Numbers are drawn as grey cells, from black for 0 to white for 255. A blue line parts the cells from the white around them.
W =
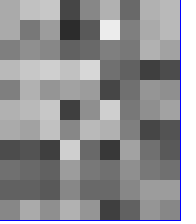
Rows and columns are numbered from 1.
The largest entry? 236
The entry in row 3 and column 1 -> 127
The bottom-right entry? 135
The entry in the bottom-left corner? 135
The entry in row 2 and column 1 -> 170
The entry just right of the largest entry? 127
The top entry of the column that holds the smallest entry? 70
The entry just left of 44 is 156
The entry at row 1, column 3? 199
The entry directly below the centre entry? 185
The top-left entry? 170
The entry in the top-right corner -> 185
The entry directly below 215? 156
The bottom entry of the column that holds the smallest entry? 177
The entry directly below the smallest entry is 97
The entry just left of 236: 89
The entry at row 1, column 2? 193
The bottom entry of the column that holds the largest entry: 63
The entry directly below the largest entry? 127
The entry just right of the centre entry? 207
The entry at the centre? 143
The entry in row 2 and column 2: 120

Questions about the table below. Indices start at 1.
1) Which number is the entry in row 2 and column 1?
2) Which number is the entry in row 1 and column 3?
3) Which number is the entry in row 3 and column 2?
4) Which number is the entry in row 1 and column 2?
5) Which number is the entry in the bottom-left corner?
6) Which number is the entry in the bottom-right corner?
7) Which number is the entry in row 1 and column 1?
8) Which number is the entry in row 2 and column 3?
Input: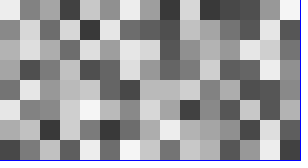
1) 137
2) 165
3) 222
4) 130
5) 72
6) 65
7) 237
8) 109

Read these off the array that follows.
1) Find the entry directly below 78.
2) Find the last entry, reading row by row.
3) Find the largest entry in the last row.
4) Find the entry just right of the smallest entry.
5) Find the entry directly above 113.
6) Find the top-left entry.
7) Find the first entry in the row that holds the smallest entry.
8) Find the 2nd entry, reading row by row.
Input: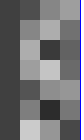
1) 134
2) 72
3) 203
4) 119
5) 158
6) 64
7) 64
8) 78

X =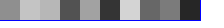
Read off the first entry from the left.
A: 143
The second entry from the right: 123
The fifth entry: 162

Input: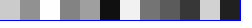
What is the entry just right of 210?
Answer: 32
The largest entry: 254

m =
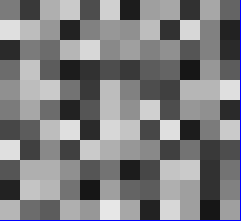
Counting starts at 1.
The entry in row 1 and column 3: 175
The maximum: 231
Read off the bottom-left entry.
182
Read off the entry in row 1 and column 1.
123
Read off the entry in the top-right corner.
100
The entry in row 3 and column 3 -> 108
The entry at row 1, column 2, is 57
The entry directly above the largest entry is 159
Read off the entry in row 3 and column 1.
42
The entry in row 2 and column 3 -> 151
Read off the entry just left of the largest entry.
151
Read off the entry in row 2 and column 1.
223
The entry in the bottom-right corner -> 159
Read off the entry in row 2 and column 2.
189
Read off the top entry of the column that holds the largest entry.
208

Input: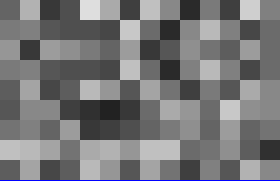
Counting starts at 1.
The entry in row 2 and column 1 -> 122
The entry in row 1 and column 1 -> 100
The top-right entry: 128
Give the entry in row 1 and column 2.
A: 178
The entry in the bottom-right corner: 136
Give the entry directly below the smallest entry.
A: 63
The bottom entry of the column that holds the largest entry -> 185
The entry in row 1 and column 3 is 56
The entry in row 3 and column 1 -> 150
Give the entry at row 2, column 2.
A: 128
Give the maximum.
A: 222
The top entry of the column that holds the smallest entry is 170
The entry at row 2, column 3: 86
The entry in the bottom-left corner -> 93
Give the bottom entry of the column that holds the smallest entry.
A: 150

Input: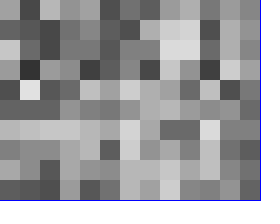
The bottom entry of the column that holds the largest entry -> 87
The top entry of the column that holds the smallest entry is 72
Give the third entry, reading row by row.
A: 183
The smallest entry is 51
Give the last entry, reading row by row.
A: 99
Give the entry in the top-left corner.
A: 161
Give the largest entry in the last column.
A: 161
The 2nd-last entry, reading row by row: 147
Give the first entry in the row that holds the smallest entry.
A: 155
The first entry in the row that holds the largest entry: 79
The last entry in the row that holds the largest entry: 120
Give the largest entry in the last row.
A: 205
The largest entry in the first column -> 198
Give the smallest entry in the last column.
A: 93
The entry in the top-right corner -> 134
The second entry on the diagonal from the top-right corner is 175
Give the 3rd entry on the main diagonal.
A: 72
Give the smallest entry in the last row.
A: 79
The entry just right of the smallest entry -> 155
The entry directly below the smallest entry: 225
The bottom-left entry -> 93
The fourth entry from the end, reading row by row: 134

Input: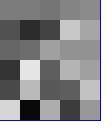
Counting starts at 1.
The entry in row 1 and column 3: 117
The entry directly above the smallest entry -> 186
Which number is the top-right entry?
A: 139
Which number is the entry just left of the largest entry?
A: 52
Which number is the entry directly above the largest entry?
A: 109
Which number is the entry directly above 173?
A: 88
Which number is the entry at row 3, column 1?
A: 102
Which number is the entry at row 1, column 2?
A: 124
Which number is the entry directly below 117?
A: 67

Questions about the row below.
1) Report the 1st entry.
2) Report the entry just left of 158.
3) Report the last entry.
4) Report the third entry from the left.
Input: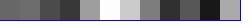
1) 103
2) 56
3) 170
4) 75
